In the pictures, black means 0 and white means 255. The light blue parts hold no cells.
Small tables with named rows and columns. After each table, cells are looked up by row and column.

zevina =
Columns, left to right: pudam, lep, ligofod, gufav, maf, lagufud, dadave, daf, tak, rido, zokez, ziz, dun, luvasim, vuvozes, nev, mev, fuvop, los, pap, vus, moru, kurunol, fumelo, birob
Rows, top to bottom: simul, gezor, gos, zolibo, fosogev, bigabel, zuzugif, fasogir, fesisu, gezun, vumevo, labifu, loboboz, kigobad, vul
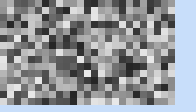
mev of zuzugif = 203
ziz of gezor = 210
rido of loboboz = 185
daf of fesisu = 109
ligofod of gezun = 133
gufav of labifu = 180
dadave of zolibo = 118
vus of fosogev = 149

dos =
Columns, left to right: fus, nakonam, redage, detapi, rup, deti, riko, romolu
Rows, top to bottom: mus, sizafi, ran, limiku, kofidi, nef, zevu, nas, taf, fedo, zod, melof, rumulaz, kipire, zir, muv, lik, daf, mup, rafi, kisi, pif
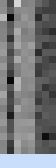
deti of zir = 59
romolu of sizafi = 63
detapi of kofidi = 125
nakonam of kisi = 61
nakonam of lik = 28
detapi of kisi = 139
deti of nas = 43
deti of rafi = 84

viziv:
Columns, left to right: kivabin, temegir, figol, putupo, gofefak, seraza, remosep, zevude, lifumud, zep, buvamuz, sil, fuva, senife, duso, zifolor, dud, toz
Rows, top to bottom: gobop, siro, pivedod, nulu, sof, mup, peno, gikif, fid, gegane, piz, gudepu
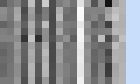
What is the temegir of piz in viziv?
117
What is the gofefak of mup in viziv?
194
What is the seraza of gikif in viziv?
101
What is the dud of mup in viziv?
142
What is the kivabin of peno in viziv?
109
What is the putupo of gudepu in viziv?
79
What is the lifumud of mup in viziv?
127
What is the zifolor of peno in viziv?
103
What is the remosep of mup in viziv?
141
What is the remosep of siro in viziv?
122
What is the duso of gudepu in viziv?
137
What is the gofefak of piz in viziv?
179
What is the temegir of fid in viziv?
114
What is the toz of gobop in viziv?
179
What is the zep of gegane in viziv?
127
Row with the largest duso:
mup

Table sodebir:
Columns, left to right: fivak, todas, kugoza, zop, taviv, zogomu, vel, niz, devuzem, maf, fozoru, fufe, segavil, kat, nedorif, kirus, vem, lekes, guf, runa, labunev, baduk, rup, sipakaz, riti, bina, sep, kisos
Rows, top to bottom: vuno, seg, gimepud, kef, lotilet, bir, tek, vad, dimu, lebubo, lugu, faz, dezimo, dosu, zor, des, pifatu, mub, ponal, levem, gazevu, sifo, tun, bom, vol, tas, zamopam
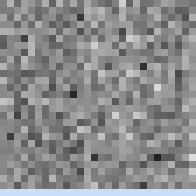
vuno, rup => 135
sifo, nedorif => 143
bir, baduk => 179
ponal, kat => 109
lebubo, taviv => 147
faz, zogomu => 164
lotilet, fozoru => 143
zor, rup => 160
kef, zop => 151
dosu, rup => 162
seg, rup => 159
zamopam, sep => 146
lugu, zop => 88

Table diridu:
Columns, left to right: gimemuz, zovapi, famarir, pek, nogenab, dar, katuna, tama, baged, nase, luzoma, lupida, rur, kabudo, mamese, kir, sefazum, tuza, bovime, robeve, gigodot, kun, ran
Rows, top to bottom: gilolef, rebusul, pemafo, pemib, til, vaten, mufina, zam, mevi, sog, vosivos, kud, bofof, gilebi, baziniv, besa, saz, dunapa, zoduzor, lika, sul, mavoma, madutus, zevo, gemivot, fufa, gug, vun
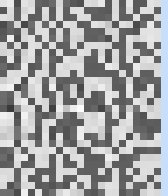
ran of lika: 228
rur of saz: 220
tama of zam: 89
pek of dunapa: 229
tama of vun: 112
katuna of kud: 100
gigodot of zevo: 221
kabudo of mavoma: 218

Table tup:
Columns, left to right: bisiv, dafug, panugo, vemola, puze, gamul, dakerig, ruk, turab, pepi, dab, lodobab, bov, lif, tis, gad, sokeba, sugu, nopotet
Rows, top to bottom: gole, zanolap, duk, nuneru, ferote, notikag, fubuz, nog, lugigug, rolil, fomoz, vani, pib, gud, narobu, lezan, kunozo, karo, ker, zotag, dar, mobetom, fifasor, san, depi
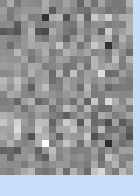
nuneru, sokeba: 133
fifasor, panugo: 147
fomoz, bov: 159
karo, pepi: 203
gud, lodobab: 143
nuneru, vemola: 142
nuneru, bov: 124
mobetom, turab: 136

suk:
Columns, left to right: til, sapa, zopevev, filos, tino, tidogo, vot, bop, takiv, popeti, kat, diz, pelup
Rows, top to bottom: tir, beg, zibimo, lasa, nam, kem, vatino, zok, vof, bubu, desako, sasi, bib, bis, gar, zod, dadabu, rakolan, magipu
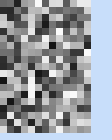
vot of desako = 45
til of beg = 43
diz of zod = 63
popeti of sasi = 67
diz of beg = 100
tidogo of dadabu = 162
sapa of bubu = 61
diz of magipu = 148
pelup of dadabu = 161
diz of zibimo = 124
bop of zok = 125
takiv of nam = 251
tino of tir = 171
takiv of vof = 225
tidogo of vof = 112
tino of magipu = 223
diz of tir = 235
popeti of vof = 101
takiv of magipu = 241
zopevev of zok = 70
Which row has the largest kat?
bis

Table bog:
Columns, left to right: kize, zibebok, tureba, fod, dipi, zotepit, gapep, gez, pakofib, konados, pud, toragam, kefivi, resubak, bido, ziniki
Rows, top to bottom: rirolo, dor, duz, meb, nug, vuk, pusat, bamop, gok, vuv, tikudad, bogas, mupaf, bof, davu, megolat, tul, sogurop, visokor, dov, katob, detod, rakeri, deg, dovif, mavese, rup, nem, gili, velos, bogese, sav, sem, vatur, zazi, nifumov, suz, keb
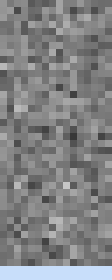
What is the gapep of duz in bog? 137
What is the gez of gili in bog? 97
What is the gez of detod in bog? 105
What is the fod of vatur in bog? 161
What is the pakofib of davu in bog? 149
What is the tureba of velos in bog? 111
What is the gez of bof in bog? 156
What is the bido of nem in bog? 131
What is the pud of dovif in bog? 162
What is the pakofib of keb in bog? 129
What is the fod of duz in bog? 132
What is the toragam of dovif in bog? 127
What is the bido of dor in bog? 109
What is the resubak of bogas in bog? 120
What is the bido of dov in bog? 68
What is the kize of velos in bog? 140
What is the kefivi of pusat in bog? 116
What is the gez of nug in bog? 94

